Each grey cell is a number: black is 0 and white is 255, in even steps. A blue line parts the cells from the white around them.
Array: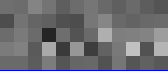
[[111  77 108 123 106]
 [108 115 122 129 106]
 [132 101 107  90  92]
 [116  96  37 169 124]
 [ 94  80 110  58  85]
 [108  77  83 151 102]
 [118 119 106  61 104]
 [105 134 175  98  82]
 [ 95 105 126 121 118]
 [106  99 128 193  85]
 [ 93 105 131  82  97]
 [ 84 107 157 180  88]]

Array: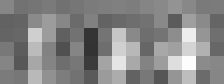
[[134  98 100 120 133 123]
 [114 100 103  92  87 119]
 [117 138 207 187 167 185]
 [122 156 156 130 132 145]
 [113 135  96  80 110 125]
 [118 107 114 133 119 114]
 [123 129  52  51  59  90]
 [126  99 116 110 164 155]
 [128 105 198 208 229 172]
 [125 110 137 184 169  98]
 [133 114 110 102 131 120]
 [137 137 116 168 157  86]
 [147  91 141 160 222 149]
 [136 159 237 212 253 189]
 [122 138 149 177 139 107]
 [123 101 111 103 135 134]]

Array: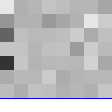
[[231 149  99 196  51 172 188]
 [176 177 191 195 198 184 174]
 [182 178 185 182 180 183 193]
 [195 154 186 192 184 203 190]
 [190 166 190 194 185 172 177]
 [181 178 204 155 183 180 182]
 [182 230 171 203 210 183 176]
 [166 204 191 186 168 183 197]]

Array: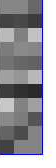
[[134  68 186 124 114 160  60 199 137 100  66]
 [134  73 128 138 103 150  48 130 125  76 131]
 [104  60 194 134  98 184  42 160  85 131 132]]

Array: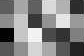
[[ 94 140   3  86]
 [166 200 197 143]
 [ 96  56 242 213]
 [217 147  75 168]
 [177 229  50  86]
 [ 45 153 128  34]]

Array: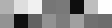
[[177 147]
 [222  16]
 [241  98]
 [118 146]
 [121 125]
 [ 14 160]
 [190 112]
 [254 108]]

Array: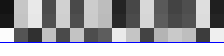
[[ 19  24 252]
 [198 196  84]
 [233 231  48]
 [ 76  80 193]
 [209 207  74]
 [ 73  78 195]
 [204 203  77]
 [189 187  93]
 [ 35  40 234]
 [ 71  75 197]
 [216 214  67]
 [ 89  93 180]
 [ 67  72 201]
 [ 78  82 190]
 [222 220  60]
 [ 31  36 239]]

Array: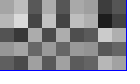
[[165 183  83 150  95]
 [189 218  56 165  75]
 [ 88  69 172 103 160]
 [172 194  75 154  89]
 [ 86  67 173 102 161]
 [169 190  78 153  91]
 [159 175  90 147 100]
 [ 61  29 203  87 183]
 [ 85  65 175 101 162]]

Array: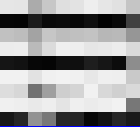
[[230   6 193 236  21 241 221 240  23]
 [229   5 189 237  18 241 215 238  37]
 [171  27 163 186   7 226 113 233 146]
 [199  10 198 219   5 240 159 238 120]
 [223  12 189 239  16 242 206 228  38]
 [227   7 192 238  15 240 212 239  37]
 [238  15 195 230  30 231 241 235   7]
 [230   2 183 232  22 239 216 238  18]
 [225   9 185 236  12 238 208 242  38]
 [197  65 150 218 141 201 217 119  26]]
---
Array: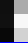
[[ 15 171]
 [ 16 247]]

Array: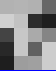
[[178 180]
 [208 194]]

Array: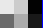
[[233 204]
 [107 172]]

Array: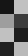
[[ 21 193]
 [158  60]]

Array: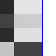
[[ 40 228]
 [ 65 204]]

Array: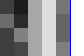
[[ 62  28]
 [107  42]]
